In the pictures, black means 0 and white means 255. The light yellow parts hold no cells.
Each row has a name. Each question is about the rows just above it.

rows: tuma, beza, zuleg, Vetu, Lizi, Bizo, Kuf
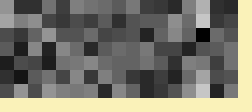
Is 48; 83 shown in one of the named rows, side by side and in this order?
yes
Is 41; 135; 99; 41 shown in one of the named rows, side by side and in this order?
yes
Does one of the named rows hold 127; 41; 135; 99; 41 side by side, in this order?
yes
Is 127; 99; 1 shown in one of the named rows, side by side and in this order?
no
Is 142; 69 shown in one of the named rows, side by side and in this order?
yes
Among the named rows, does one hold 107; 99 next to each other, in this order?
yes

